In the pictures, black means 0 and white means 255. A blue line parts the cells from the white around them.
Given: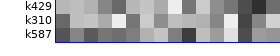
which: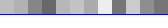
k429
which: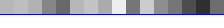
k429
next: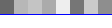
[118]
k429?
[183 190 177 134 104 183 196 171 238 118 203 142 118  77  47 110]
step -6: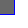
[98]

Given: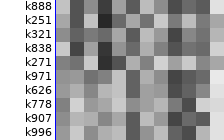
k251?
[167  83 194  40 106 167 114 201 122 188 122 167]
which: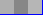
k626

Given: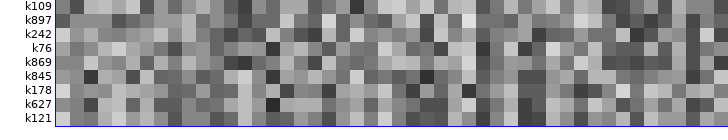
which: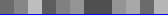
k845
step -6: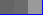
[ 95 101 148]
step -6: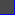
[66]
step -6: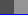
[ 73 142]
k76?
[162 120 141 182 205 168 148 120  79 141 148 101 128 154 148  57 162 182
 134  93 154 120 114 205 168 107 120  72 190 198  57 120 198  65 101 212
 154 120 190 107  93  93 175  93 175  79 120 141]
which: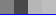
k627

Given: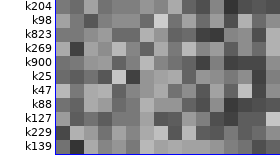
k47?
[184 121 170 177  99 133 149 170 114 141  87 162  99 191  72 141]
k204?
[121 107 162 114 127 127 149 133 170  99  79 133  52  79  87  79]
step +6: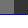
[120  58]

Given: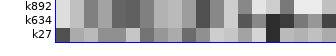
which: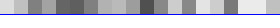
k892
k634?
[221 192 128 163 101  95 128 178 186 157  80 136 205  87 136  45  60 121
 151  68]

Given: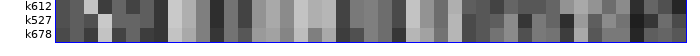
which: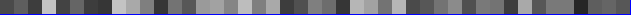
k678
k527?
[ 80  94  80 201 101 101  94  54 201 175 127  46 115  67 147 169 139 195
 175 182  67 121 127 109  74 195 147 109 182  74  87  94 139  54 121 101
  46 154  94 139 115  31  54 109  74]
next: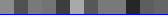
[87]
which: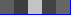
k678
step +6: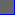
[107]
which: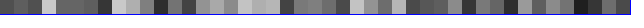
k527

